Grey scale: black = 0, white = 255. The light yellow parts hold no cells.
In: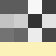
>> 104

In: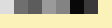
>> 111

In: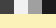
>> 241

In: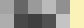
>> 72

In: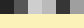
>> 86

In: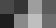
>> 138

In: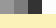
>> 124

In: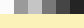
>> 154

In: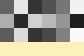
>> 219
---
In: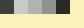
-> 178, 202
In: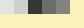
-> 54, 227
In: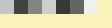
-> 206, 240
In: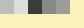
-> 59, 221
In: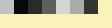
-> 95, 213
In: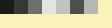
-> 227, 227
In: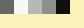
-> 184, 248
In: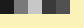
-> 199, 199
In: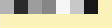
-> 134, 246
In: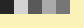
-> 89, 211
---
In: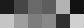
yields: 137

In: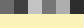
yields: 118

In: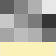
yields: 188

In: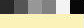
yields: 129

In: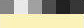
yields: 77

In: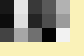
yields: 112

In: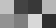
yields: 127

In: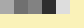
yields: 130

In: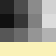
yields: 107

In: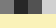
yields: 39
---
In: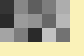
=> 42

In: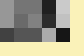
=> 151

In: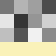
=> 229

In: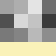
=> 80

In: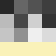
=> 187

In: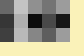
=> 54

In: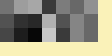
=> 82
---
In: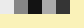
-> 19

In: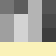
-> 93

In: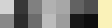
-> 167

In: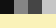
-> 133

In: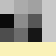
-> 171

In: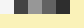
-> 151

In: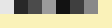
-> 18

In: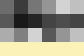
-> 149
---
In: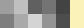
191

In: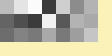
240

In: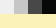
198

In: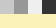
200

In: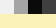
164

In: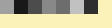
160

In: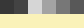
163

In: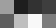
190

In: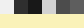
210

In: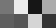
213
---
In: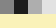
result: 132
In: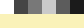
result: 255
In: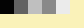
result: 3
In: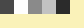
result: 72
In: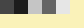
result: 69
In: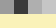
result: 155
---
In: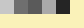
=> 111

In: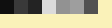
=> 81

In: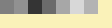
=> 145

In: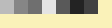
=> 111

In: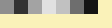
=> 142

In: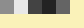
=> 100

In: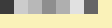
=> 175

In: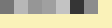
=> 150

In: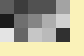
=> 111
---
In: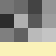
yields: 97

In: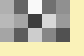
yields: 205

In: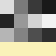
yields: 131

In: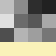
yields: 180

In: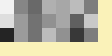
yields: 145

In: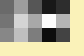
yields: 125

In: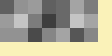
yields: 164

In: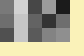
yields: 90

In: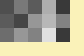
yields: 130
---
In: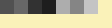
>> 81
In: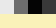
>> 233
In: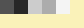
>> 82
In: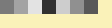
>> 122
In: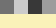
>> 113
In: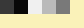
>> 56
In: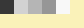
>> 55
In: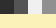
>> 46
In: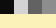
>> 12
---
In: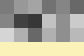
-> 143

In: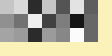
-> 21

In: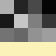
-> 127

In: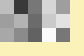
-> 202

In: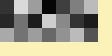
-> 51

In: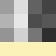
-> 77

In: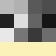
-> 100
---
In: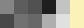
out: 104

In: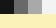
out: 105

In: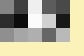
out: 175

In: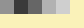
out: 102

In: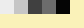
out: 64

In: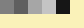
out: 166

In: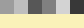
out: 128
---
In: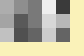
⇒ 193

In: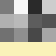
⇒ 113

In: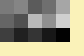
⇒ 62

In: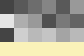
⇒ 68

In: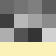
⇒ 174

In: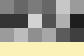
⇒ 155

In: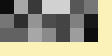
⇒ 98

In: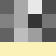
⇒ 98
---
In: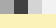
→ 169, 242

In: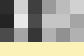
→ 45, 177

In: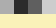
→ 173, 205

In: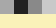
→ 168, 201

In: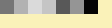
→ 118, 5

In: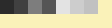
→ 43, 193
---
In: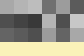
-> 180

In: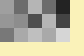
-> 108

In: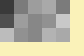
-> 123

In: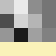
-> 234

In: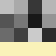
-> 170

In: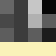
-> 60
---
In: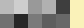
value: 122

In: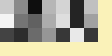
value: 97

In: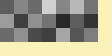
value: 144

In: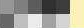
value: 235

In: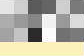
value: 134

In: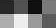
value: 153

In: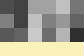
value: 192

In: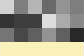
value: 62

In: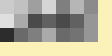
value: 74

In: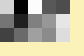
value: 128
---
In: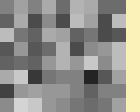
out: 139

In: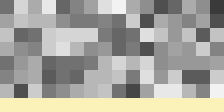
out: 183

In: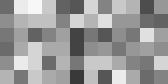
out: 180

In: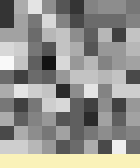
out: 206

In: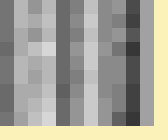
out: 116

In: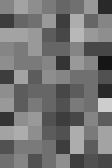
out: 112
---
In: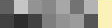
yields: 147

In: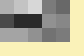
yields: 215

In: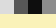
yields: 14

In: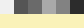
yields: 106

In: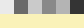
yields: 202

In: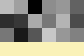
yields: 1
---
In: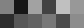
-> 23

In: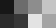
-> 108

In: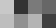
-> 51

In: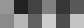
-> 34

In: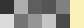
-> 173

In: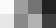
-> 158

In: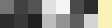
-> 65

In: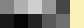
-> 176
